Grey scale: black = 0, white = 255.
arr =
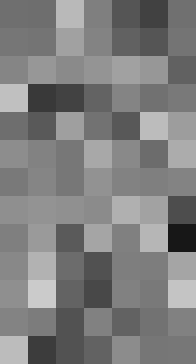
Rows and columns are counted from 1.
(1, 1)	111
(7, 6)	127
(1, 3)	185
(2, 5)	97
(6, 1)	141
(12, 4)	129
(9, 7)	23
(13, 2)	60
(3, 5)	161
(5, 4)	114
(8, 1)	143
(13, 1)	188
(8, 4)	139
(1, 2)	110
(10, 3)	108
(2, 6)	85
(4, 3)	66
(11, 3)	99
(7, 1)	121
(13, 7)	119
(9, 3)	90
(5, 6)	188
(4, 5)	132
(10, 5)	126
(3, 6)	151
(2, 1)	118

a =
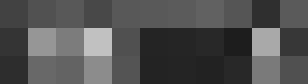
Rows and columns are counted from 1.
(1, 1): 66
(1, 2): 81
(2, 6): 36
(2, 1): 52
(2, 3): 124
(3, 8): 34
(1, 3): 88
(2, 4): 193
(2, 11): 55
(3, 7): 36

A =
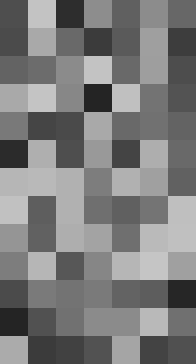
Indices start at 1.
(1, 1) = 78
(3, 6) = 158
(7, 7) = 97
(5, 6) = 113
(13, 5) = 165
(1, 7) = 103
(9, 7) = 192
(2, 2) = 169
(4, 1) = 169
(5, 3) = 74
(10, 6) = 197
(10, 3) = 87
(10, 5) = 182
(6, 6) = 174
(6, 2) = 175
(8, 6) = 116
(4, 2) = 196
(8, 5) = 96
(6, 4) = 153
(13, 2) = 59
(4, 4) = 36
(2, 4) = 59
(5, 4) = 169
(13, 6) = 67
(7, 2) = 185

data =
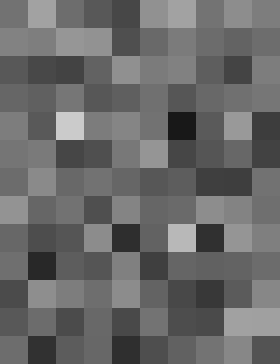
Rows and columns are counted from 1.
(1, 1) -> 114
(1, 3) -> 109
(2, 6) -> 105
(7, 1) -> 108
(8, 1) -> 147
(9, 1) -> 103
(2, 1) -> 130
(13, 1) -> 109
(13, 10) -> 83
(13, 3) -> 92
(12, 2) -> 108
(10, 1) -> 111
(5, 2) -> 89
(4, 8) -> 104
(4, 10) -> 118
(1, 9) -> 141
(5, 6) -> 114
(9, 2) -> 77
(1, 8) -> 115
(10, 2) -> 40
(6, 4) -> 79
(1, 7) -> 162
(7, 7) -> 93
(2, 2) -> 126
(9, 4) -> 140
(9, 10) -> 127
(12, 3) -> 75
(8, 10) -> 111
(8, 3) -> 114
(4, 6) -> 112
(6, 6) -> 149
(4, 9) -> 112
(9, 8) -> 48
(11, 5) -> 140
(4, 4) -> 87
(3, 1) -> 88

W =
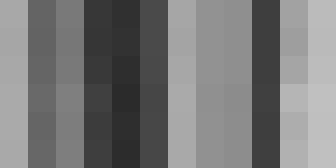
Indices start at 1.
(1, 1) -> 168
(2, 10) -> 62
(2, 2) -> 99
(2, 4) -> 54
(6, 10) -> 63
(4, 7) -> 170
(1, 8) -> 146
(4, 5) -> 43
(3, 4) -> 57
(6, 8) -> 145
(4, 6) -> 70
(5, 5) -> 46
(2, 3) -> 119
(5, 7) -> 169
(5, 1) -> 170
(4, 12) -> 192
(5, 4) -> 60
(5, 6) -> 71
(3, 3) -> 121
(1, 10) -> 62
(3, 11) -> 165

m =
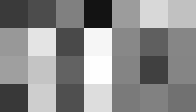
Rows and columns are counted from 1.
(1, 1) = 58
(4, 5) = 122
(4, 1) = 56
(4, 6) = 129
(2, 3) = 73
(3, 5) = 132
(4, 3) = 79

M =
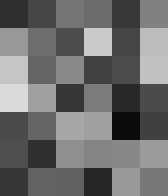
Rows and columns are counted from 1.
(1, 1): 47
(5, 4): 160
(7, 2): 99
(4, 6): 75
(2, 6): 188
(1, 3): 117
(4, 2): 160
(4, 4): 123
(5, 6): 64
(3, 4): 65
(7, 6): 120
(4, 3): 54
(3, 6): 194
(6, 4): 132
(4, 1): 218

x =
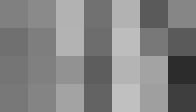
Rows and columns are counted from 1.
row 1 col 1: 128
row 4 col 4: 99
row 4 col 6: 159
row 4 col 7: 62
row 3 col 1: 117
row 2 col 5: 189
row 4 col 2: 132

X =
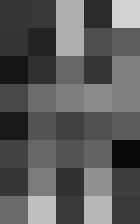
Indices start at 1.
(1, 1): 53
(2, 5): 93
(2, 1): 52
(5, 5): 92
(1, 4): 43
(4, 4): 138
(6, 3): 83
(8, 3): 57
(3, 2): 49
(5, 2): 84
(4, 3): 125
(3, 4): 53
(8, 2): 192
